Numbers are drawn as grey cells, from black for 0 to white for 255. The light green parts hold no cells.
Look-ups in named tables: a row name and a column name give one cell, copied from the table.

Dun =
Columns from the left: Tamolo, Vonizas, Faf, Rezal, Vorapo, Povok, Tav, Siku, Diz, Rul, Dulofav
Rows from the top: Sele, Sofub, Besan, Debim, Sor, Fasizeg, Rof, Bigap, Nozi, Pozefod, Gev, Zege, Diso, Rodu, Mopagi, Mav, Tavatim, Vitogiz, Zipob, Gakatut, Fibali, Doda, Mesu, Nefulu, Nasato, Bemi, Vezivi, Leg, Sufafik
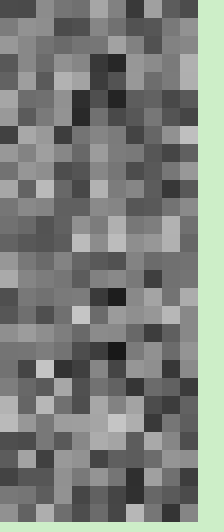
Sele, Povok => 166
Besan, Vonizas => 136
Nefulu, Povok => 165
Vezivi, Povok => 148
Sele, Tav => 129
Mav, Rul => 113
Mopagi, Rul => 112
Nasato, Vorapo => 136
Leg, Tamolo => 120
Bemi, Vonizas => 163
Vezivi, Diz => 160

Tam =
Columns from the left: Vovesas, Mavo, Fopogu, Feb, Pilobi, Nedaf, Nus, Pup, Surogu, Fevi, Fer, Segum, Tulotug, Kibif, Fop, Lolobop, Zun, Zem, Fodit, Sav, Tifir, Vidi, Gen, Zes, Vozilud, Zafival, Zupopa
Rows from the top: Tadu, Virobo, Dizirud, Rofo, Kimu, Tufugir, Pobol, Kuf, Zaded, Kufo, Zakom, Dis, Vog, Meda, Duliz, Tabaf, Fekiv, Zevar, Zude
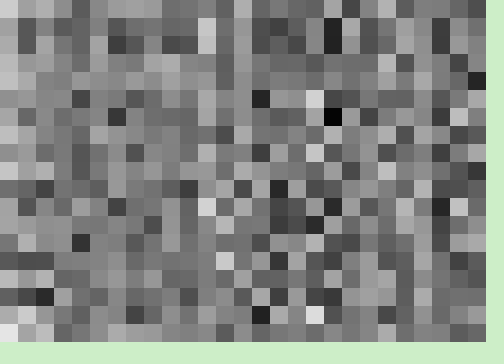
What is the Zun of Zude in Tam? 126
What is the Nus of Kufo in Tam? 151
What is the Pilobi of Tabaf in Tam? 105
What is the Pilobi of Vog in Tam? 120
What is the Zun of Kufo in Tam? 119
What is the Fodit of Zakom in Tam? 89
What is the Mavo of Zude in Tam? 164
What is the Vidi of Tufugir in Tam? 99
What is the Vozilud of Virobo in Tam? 61
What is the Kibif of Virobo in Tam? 150
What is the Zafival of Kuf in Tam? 72
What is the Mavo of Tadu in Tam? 160
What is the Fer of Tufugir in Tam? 118
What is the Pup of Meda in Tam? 88
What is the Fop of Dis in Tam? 114

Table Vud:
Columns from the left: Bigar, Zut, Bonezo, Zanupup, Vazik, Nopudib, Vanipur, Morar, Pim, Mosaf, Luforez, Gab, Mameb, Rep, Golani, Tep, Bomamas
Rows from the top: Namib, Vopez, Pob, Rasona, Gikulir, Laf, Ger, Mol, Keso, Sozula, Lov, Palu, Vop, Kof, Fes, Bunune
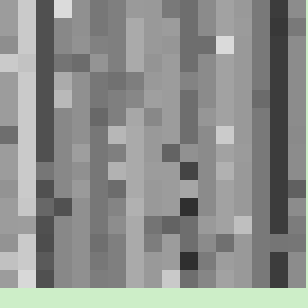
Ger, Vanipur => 127
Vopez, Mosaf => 156
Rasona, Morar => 170
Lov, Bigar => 147
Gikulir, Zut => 202
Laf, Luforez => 110
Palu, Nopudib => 119
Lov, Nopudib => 119
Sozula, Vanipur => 178
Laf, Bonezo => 80
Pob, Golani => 121
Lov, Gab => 139
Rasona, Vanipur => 127
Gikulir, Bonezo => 80
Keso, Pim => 153
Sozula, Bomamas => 140
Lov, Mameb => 162
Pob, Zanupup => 136

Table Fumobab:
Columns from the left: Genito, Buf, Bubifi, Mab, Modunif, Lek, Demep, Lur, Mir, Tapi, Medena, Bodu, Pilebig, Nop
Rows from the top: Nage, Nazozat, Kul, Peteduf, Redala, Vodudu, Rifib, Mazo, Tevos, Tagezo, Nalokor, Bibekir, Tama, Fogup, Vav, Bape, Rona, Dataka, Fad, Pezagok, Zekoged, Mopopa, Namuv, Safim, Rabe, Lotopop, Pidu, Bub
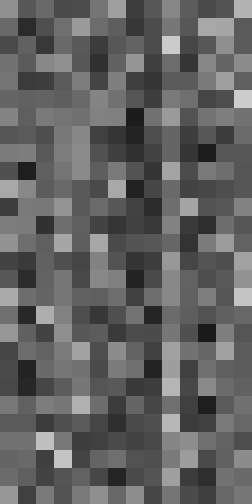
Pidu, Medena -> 60
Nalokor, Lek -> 74
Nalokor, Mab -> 105
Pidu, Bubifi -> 67
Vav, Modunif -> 69
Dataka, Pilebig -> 96
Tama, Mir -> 57
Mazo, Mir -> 78
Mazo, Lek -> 64
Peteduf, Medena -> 53
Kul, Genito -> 74
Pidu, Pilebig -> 114
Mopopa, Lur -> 57
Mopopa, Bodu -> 137
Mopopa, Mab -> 93
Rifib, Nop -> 114

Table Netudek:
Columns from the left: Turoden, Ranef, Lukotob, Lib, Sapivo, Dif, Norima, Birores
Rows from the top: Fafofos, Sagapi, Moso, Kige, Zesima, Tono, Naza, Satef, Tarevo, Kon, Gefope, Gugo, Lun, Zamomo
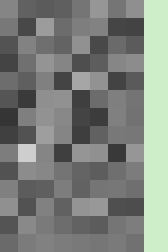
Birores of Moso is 91
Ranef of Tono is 58
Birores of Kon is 124
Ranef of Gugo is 82
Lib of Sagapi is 108
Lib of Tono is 145
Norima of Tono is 127
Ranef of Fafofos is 97
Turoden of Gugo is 144
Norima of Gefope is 119
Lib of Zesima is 68
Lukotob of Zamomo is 129
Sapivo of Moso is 145
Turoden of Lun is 84
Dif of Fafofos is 150
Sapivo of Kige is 78
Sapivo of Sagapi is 126
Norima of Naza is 128
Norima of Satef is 120
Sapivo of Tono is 63

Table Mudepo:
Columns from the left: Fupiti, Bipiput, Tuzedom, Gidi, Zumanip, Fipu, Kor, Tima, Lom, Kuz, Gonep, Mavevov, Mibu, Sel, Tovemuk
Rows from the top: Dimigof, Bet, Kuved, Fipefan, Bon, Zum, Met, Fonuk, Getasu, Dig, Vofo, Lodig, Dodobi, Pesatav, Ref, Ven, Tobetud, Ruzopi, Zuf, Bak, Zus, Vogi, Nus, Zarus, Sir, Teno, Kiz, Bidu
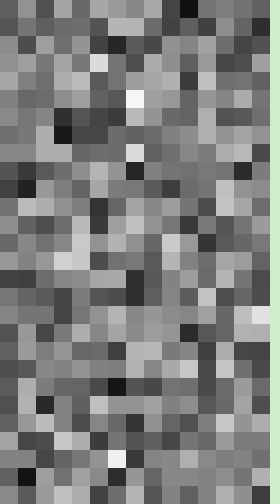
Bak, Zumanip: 104
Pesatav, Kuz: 202
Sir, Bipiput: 70
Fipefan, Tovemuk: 159
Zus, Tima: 177
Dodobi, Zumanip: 186
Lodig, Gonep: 117
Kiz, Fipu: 137
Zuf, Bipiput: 152

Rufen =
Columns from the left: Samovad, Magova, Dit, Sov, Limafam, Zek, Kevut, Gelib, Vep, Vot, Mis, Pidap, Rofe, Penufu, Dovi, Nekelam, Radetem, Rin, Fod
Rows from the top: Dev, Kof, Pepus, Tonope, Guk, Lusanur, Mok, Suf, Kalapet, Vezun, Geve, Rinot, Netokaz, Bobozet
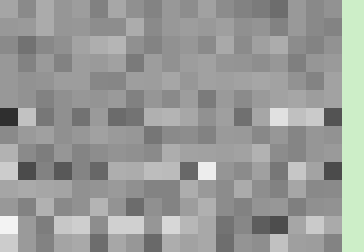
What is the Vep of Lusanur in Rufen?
150
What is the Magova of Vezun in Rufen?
75
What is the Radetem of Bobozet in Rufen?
159
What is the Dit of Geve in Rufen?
166
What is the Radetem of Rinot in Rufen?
127
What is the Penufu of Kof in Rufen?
144
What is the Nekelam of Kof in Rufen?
130

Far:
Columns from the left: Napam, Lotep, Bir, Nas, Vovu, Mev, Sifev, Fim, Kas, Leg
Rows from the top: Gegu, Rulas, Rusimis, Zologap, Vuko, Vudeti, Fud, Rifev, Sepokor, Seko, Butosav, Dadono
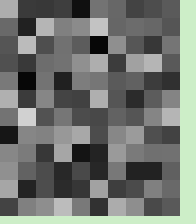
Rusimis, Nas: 113
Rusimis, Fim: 86
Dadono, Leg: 89
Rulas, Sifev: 102
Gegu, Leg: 90
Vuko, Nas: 32
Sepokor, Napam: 135
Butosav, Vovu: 54
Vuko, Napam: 121
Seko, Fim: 34
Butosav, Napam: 166
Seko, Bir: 76
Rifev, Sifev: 135
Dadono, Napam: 67
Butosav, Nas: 43
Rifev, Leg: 66

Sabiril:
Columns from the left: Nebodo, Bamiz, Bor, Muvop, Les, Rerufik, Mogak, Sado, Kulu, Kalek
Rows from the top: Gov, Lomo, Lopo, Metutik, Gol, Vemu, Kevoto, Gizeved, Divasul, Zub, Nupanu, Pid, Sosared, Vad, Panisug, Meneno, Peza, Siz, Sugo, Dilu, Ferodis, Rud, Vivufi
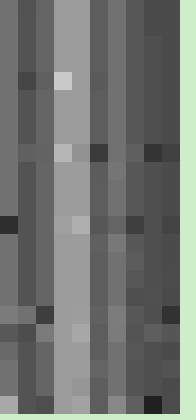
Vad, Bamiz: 83
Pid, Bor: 101
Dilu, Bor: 101
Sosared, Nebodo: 46
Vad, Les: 156
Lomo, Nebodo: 113
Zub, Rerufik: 92
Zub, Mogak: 117
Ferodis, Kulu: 79
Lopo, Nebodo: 113
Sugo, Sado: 84
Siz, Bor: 62
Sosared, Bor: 101

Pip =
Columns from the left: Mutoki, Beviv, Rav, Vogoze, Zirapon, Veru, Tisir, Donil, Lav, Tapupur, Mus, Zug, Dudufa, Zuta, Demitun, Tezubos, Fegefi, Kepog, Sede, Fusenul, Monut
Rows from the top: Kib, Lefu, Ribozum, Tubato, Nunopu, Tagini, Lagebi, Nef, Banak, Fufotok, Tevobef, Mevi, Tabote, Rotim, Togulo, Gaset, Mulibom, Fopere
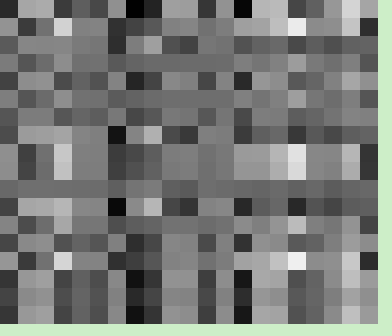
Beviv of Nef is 155
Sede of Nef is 72
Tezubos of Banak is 181
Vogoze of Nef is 164
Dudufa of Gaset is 141
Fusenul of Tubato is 127
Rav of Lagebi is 124
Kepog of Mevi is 83
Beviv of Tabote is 76
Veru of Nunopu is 82
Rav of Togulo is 113
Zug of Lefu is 113
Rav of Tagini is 107
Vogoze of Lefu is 210
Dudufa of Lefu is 125
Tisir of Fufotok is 63
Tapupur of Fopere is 146
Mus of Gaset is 145
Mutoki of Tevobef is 104
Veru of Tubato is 113

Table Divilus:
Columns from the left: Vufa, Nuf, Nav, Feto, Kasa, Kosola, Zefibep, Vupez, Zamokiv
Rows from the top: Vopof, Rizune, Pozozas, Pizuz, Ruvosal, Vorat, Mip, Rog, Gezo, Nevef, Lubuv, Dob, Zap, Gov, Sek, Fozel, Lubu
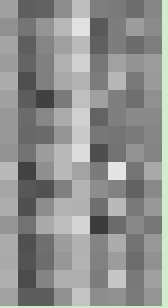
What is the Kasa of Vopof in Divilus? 190
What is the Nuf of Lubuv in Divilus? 87
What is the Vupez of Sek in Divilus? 109
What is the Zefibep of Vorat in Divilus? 127
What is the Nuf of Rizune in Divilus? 117
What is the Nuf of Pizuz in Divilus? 100
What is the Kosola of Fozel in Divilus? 125
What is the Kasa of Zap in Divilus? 212
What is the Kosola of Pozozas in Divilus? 96
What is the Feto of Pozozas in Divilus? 160
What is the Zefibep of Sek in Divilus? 157
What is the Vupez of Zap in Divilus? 136
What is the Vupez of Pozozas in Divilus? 108
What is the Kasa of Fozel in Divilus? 174
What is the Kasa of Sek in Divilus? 178
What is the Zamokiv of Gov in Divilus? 152
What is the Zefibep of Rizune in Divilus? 125

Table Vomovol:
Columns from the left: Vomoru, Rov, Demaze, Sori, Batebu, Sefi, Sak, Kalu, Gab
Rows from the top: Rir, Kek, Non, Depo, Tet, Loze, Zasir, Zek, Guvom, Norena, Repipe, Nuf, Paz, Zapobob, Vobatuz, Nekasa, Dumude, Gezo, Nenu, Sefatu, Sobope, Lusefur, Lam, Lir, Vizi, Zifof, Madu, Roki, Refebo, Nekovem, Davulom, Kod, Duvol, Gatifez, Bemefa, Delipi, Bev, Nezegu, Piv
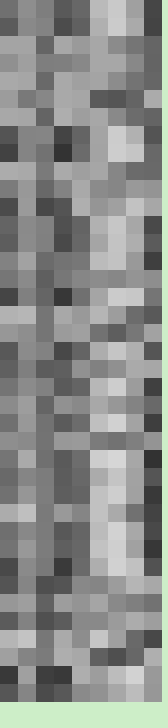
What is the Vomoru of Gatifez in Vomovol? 151
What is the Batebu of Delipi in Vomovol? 141
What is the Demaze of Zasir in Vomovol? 100
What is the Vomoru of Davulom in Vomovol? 115
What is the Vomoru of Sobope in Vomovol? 96
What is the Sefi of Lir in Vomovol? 191
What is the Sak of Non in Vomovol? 139
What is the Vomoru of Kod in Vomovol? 73
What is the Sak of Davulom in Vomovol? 207

